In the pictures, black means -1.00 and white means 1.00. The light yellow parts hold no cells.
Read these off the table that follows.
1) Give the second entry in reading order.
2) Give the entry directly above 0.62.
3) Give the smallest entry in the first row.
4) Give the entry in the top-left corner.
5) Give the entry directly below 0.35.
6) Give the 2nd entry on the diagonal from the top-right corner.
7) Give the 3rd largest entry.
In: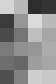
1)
0.45
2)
0.24
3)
-0.65
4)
0.67
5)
0.30
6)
0.72
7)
0.62

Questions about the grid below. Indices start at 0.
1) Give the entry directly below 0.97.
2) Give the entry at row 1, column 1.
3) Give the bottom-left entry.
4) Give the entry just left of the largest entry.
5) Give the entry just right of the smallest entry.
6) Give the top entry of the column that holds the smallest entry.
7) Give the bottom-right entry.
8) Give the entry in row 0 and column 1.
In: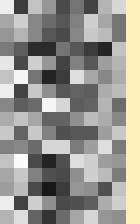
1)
0.57
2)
0.62
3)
0.41
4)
0.52
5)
-0.54
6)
0.18
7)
0.12
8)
-0.54

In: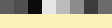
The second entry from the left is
-0.38
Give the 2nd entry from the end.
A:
-0.54

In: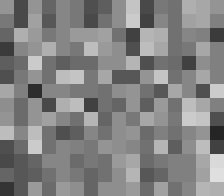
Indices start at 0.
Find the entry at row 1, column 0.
-0.06
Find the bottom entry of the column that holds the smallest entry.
0.37
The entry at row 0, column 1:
-0.43
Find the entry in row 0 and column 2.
0.16
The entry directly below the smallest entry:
-0.49
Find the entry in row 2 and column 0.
-0.21
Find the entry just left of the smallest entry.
0.16
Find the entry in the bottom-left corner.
-0.59
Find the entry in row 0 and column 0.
0.16
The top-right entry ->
0.16
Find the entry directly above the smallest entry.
-0.38
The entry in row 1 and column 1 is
-0.43
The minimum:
-0.71
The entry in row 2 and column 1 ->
0.37
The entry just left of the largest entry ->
0.26
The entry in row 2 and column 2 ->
0.21

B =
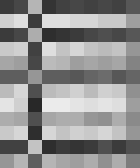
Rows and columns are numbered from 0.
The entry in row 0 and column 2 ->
0.42
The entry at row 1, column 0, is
0.63
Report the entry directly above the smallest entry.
-0.38
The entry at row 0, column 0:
-0.54
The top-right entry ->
-0.32
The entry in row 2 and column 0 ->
-0.54
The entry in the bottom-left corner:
0.18
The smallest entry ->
-0.69
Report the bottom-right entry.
-0.03
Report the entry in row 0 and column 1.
-0.44
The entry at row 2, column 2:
0.36
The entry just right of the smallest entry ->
0.84
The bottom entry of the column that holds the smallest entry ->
-0.26
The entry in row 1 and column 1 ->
0.74
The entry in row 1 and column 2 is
-0.54

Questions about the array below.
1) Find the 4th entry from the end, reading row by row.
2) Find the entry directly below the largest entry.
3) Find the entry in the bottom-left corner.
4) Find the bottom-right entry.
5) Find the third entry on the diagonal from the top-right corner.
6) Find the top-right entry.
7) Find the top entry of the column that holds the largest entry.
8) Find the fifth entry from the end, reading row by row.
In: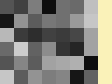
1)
-0.02
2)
0.04
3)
0.55
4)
-0.23
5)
-0.54
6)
0.50
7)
-0.49
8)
0.15

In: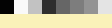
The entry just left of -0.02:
-0.20
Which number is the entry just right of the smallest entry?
0.95
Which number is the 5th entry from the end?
-0.64
